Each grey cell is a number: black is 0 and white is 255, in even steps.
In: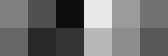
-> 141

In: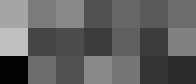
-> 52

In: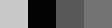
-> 88

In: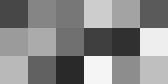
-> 141

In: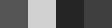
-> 37

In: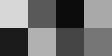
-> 69

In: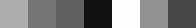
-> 144
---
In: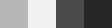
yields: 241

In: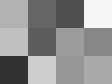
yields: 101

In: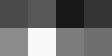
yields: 87

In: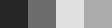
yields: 109

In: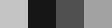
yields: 22

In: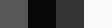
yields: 8

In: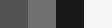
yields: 112
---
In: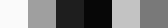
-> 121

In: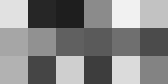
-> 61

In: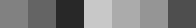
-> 100

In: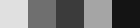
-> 111

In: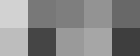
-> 104

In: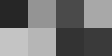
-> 58
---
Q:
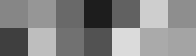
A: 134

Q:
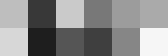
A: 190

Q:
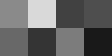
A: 138

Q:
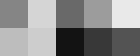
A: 133

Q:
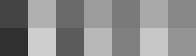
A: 68

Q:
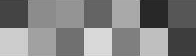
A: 68

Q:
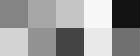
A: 132
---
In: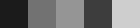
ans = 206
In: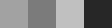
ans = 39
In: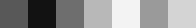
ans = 212
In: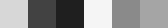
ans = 165
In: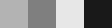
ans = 25
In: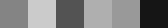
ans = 21
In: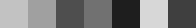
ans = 63
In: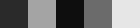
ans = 230
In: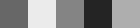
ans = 174
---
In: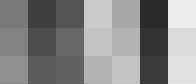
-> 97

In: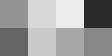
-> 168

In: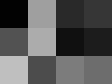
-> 124

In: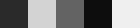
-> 99

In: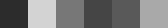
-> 119

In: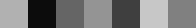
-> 101

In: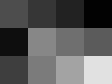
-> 163

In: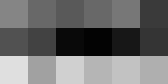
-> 208

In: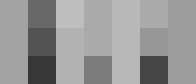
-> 178
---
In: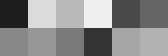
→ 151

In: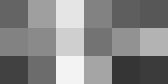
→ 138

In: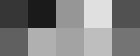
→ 176

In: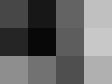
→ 8

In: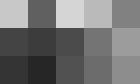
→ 60

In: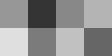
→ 123

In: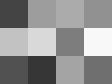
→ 217
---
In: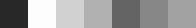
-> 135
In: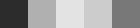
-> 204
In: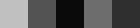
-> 109
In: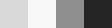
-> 143
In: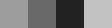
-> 34
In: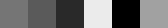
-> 0
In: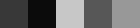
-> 87
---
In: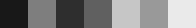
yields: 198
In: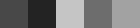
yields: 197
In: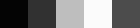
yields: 190
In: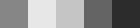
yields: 197
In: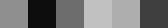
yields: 193
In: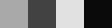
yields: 66
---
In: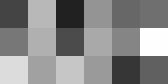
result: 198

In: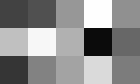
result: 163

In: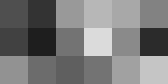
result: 95

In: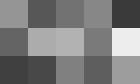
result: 128

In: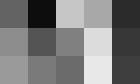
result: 107

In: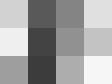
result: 173

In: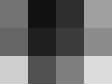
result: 127

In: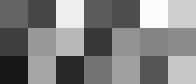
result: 39

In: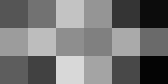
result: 216
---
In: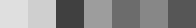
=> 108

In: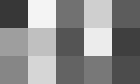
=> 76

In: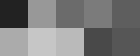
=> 86

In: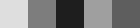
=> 125

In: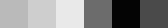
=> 108

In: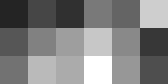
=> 55

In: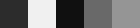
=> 105

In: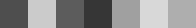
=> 92

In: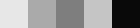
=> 170
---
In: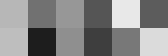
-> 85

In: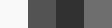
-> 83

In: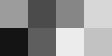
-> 75

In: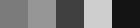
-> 64

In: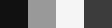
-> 153

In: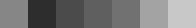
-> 113
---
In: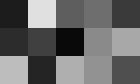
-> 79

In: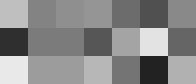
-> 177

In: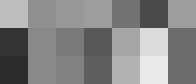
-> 108

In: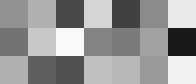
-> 241

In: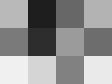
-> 234

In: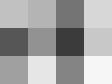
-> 246
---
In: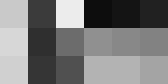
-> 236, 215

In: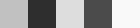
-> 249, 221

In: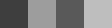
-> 190, 157

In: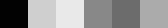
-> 233, 207

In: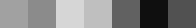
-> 214, 191

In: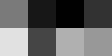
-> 225, 176

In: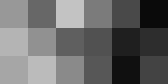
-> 195, 187

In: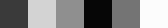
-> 252, 211

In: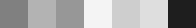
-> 244, 222

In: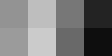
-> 203, 190
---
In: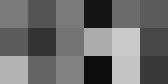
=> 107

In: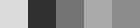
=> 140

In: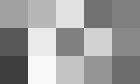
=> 128

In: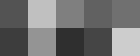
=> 112

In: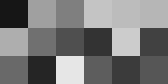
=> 188

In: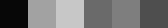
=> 126

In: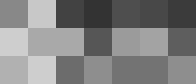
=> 78

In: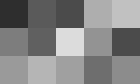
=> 193

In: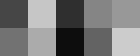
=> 152

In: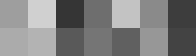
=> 195
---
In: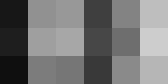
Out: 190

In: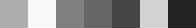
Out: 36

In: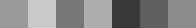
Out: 139

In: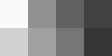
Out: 66

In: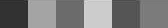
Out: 123

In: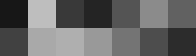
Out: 97

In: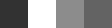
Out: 99

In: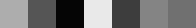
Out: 112

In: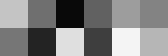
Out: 131
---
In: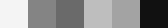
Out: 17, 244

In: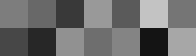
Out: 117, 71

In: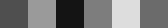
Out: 107, 79

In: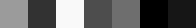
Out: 22, 155

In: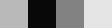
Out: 229, 185

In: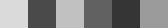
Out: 155, 218
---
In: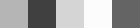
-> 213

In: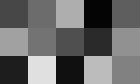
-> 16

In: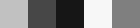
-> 22

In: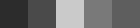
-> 202

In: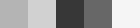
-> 55

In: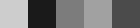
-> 124

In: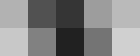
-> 33

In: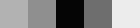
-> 5
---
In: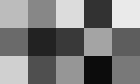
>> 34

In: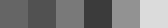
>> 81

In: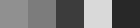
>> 60

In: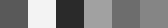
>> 89

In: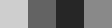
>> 99

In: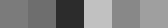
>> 110
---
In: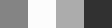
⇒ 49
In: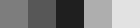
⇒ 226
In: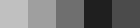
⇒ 75
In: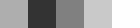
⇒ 254
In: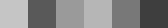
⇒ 62
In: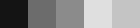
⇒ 196
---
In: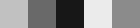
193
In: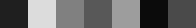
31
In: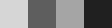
214
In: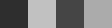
46
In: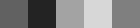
97
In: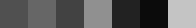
80
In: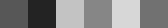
87
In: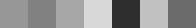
151
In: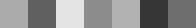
170
